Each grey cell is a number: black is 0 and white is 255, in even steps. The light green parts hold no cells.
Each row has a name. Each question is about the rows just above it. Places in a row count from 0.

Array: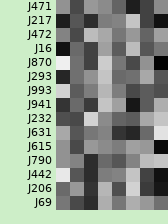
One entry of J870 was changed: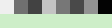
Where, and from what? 3, 204
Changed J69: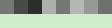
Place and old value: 5, 174
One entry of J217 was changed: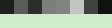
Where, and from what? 1, 86
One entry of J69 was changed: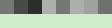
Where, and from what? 6, 152

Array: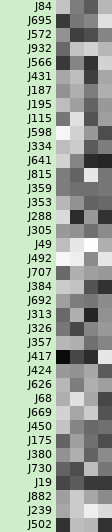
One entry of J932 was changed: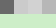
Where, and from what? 1, 195
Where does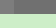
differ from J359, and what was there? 3, 119
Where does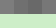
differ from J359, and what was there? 2, 112
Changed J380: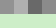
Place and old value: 2, 99
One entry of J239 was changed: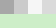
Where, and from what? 2, 238
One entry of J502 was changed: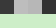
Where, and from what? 0, 50

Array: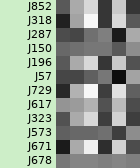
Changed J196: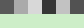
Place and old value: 4, 201
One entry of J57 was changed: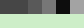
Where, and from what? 2, 96
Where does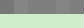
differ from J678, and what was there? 2, 133
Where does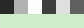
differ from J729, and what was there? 2, 247

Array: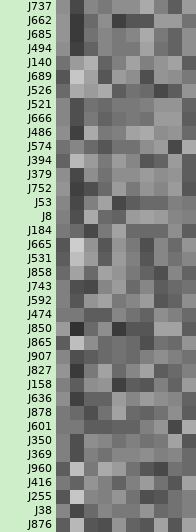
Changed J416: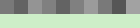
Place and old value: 7, 114
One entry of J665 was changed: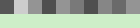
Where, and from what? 3, 86
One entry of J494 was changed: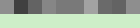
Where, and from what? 7, 114

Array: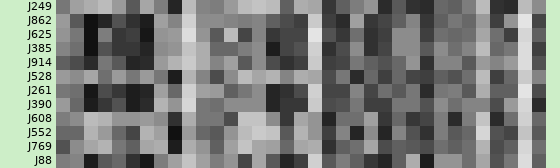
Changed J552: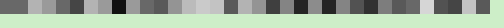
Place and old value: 7, 160
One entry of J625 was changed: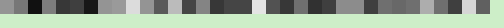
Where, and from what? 30, 166
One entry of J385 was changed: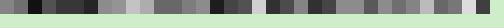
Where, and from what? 21, 140
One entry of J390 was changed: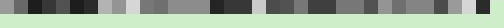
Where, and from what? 27, 140
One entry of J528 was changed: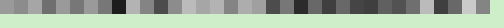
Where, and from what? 18, 166

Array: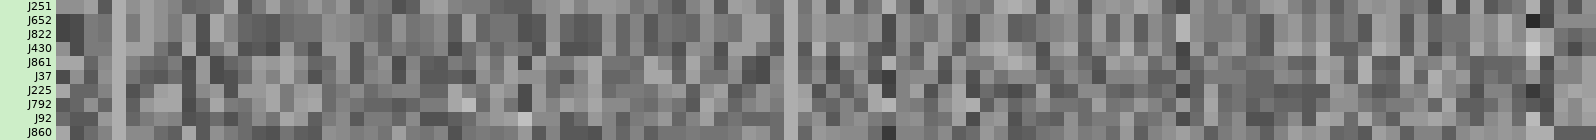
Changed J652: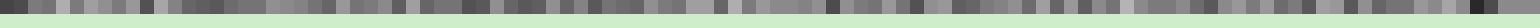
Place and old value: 24, 144
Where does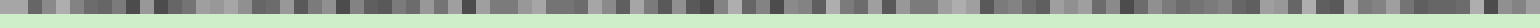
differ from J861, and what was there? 74, 89
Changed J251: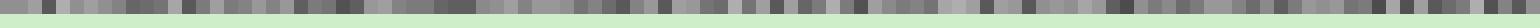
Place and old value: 87, 159
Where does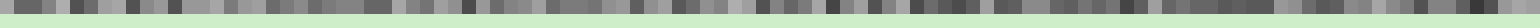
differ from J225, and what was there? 56, 95

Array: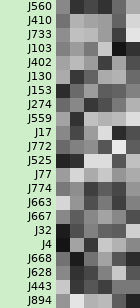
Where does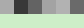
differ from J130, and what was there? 3, 171
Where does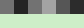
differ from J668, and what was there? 1, 28
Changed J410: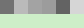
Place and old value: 1, 178
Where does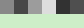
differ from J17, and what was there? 4, 44

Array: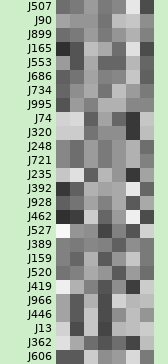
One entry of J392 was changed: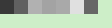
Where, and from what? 5, 231
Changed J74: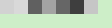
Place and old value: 5, 56

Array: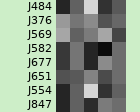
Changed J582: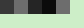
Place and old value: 1, 117
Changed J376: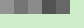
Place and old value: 0, 153
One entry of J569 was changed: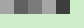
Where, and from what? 4, 69

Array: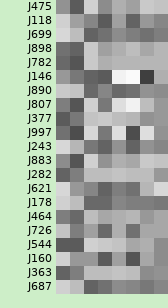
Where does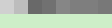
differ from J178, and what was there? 3, 105
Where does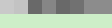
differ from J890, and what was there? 6, 146
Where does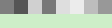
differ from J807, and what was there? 5, 242

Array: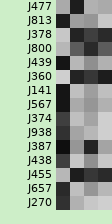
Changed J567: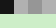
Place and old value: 1, 170
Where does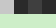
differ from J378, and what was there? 1, 35

